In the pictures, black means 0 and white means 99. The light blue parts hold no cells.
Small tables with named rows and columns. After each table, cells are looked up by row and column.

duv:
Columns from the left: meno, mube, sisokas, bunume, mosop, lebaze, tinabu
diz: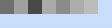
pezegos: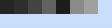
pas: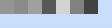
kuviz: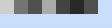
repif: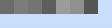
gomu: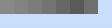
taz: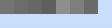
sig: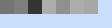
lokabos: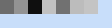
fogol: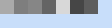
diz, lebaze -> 67
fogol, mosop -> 84
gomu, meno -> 53
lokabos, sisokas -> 6
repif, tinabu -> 33
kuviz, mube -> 45
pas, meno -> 58
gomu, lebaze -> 35
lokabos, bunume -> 75
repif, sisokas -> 45
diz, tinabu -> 73
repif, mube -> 48
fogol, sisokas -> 52
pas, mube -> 54
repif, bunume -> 36
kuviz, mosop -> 26
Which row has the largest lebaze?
lokabos

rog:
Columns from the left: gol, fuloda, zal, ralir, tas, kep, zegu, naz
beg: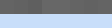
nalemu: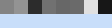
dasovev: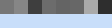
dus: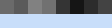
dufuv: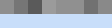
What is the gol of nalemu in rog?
51
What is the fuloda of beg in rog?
38
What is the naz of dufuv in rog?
53
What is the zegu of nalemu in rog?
87
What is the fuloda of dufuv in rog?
46
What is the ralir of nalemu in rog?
44
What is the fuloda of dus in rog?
35
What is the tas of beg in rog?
40
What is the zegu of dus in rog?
17
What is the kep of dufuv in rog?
56
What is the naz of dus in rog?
26
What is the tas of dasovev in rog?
39
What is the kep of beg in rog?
39
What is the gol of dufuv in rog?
55
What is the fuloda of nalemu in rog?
57
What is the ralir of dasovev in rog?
42
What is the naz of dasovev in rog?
18
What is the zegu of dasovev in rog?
66
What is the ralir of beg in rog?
40
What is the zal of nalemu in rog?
17

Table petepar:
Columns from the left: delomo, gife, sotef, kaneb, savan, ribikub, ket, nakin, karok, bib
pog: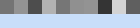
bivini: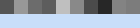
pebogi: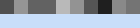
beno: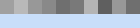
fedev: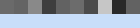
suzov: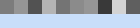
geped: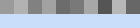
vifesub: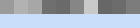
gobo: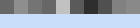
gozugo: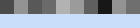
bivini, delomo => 33
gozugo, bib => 43
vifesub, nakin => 40
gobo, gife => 55
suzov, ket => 58
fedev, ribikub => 42
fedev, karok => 16
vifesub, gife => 69
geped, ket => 65
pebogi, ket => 33
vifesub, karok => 42
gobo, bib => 53
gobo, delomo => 40
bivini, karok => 51
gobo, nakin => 31
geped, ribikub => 47
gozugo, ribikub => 60
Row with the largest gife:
beno

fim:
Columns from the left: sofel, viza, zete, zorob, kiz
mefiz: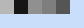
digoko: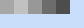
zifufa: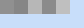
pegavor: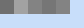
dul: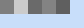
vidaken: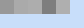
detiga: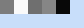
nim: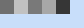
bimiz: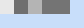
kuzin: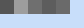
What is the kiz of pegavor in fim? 51
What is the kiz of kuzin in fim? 41
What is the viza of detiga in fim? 97
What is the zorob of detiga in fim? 52
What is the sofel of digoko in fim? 65
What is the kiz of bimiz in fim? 45
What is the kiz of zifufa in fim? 74
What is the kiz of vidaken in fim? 68
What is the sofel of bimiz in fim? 90
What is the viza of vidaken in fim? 66
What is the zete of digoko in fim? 59
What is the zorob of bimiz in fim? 45

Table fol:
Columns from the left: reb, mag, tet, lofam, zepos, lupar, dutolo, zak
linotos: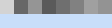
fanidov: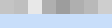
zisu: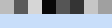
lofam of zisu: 3
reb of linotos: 82
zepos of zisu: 33
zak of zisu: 62
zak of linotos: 57
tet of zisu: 83
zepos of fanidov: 61
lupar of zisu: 20
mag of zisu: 35
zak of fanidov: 80
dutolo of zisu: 77
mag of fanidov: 74
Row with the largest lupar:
fanidov

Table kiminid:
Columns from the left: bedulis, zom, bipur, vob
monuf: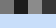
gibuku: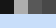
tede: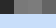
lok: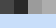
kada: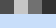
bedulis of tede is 16
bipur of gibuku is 34
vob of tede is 39
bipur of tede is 48
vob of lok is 67
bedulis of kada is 30
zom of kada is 77
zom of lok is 16
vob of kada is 19
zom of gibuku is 67

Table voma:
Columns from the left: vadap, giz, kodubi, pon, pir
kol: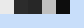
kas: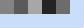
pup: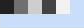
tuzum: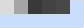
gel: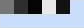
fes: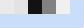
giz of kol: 17
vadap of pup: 13
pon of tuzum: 26
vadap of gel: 46
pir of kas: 42
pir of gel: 7
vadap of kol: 91
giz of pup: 43
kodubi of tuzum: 22
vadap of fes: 91
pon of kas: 14
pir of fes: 93
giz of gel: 18
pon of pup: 26
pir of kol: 5
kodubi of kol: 15
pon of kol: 74

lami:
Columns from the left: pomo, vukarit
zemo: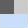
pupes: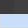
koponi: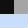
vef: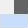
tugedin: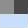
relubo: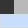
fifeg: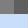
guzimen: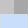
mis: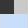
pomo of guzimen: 76
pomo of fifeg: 49
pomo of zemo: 37
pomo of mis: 21
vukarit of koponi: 64
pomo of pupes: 23
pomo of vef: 93
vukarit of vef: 39
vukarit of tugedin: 28
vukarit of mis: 78
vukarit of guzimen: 65
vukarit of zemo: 79
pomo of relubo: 20
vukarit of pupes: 25
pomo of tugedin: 55
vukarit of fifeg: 37
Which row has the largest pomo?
vef

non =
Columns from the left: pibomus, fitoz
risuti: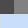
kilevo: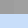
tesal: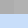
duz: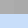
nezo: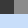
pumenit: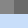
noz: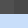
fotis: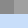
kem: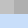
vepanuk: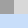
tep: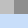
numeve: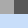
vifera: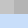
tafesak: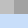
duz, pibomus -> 67
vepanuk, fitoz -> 84
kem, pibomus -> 75
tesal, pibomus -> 67
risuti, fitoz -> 50
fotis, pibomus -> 53
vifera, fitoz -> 70
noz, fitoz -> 28
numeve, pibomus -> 66
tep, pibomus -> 74
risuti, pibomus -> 29
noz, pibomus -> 31
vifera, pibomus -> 76
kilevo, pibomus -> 61
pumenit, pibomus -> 52

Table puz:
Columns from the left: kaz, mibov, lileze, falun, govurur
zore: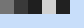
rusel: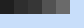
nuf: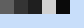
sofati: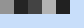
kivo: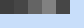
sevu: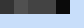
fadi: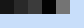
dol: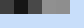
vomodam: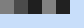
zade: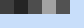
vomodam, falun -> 50
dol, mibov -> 8
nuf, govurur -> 4
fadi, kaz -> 8
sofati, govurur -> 13
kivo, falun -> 50
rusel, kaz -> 12
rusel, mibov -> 18
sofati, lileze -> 26

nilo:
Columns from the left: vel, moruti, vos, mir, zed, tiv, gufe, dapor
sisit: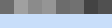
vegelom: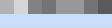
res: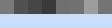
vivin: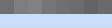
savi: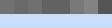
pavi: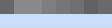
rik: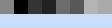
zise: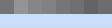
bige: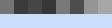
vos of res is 27
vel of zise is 45
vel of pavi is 40
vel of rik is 52
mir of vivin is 46
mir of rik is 13
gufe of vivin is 39
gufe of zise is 39
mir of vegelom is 45
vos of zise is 52
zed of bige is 47
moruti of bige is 23
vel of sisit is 42
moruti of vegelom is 83
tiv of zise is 43
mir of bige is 21
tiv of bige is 30
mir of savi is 38
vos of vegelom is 50

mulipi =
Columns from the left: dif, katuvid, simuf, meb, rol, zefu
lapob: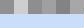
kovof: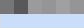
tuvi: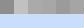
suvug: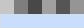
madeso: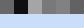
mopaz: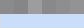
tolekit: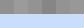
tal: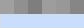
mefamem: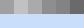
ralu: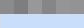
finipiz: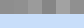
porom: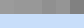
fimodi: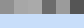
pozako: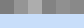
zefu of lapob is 65
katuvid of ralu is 49
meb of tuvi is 65
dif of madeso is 40
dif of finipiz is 55
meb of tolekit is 52
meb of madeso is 47
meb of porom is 56
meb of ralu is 52
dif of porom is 60
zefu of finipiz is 56
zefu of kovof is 58
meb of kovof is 58

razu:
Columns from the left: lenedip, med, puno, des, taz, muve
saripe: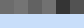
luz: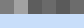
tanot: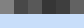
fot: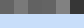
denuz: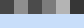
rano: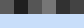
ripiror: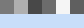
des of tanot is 21
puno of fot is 38
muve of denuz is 21
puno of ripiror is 28
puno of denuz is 29
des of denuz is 48
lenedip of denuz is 27
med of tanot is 28
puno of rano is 33
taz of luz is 35
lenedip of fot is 39
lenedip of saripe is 42
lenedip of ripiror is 47
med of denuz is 55
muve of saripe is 32
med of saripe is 45

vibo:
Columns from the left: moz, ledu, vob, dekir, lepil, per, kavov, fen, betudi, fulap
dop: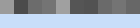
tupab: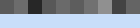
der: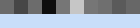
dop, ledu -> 29
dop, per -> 33
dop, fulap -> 40
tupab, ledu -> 42
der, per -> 77
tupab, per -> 36
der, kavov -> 46
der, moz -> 41
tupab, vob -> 15
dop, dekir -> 45
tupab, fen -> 56
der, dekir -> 5
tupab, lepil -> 41
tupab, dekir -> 34
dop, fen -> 41

